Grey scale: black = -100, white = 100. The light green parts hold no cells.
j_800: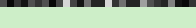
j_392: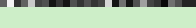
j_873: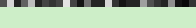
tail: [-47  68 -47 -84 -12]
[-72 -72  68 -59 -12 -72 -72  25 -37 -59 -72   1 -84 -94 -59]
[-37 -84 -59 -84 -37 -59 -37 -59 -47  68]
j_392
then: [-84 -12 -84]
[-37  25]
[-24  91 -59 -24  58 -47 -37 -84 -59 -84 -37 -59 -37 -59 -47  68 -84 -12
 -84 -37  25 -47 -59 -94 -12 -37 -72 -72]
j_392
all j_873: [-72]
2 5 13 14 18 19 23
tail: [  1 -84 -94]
[-59]

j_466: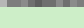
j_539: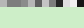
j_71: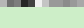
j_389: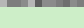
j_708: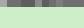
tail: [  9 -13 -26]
[-13 -13   9 -13   9  -2]
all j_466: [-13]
4 6 7 9
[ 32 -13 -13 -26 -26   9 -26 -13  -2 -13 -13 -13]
j_708
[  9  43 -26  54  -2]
j_539

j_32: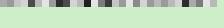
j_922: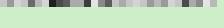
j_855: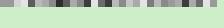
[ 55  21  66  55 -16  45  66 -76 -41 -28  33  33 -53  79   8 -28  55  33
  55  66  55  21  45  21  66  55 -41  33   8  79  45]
j_922
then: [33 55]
[66 55]
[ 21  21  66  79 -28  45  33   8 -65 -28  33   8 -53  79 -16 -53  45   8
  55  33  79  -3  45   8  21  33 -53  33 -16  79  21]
j_855
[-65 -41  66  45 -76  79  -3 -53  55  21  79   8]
j_32
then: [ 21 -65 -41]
[66 45]

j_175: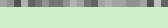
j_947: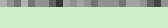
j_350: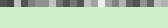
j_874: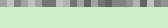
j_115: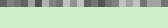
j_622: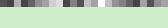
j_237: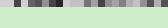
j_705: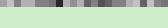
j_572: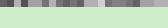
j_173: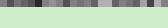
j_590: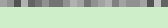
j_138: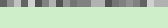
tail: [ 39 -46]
[-22  14  27  63  73 -46   1 -35  51  27  98  51  14   1 -22 -46  27 -35
  14  27]
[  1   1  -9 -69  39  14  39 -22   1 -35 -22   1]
j_705
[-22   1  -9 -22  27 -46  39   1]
j_173
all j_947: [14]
1 5 6 10 12 14 15 16 20 23
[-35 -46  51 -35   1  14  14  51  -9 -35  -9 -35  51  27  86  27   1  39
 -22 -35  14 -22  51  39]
j_350

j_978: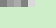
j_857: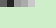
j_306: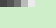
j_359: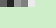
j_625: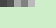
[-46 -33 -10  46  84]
j_306
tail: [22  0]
[84]
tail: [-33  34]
[ 0 46]
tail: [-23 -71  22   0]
[84]
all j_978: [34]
2
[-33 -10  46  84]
j_306

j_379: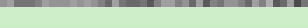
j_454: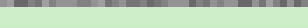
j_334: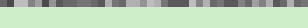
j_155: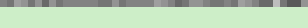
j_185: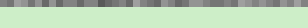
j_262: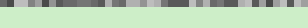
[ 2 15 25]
j_454
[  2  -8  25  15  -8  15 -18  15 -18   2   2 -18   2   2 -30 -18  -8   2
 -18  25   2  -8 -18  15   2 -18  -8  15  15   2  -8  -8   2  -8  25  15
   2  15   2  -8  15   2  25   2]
j_185
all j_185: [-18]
6 8 11 15 18 22 25
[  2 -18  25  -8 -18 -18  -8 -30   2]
j_379

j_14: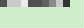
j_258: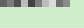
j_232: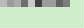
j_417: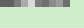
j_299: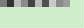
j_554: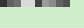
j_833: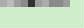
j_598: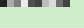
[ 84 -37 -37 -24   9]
j_14
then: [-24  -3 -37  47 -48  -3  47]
[ 71 -13]
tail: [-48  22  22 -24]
[-3]
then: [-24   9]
[ 58 -61]
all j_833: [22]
2 5 9
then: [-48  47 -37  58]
[ 9 22]
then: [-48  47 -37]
[58  9]

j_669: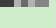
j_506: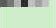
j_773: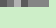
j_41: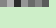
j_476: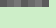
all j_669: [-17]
3
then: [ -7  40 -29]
[4 4]
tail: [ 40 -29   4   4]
[4]
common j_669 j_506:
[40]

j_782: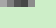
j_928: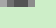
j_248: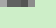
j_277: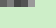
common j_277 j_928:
[-34]
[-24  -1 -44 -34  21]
j_277
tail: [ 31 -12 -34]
[-34  10]
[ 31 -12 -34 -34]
j_928
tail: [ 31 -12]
[-34 -34  10]
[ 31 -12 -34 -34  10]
j_928

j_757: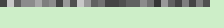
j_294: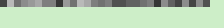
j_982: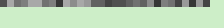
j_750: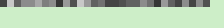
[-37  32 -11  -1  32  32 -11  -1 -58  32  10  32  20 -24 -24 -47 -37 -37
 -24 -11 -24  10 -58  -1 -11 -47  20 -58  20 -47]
j_982
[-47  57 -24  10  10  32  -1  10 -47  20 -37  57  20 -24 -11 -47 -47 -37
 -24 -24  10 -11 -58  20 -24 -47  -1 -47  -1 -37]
j_757
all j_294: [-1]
6 7 13 15 21
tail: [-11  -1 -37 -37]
[-24 -24 -11  -1 -58  10 -24 -47  10 -47  10 -37]
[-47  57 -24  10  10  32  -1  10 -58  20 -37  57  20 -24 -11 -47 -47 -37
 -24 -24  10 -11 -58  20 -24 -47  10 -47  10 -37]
j_750

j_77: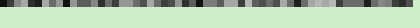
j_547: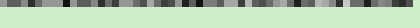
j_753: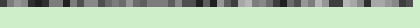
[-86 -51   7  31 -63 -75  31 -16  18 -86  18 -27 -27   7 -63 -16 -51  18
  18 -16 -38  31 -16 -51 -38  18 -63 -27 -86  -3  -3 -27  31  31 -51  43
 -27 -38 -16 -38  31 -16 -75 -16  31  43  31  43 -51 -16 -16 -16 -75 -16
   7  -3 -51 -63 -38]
j_77
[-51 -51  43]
j_753
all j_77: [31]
3 6 21 32 33 40 44 46
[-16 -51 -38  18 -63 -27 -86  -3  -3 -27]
j_77
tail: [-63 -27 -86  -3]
[ -3 -27  31  31 -51  43 -27 -38 -16 -38  31 -16 -75 -16  31  43  31  43
 -51 -16 -16 -16 -75 -16   7  -3 -51 -63 -38]

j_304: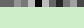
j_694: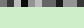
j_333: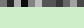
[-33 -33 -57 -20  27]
j_333
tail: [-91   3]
[ 48 -33 -33 -57 -20  27 -44]
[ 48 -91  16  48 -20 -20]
j_694
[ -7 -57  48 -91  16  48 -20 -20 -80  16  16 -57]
j_694
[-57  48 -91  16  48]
j_694
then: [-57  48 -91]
[16 48]

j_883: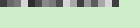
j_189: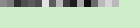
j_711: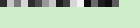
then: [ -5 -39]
[68 32]
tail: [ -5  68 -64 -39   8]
[ -5 -39  68  32 -51  19 -28  32  68 -51]
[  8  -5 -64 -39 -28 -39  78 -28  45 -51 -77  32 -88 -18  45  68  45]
j_189
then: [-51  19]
[-28  32]
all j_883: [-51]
0 11 16

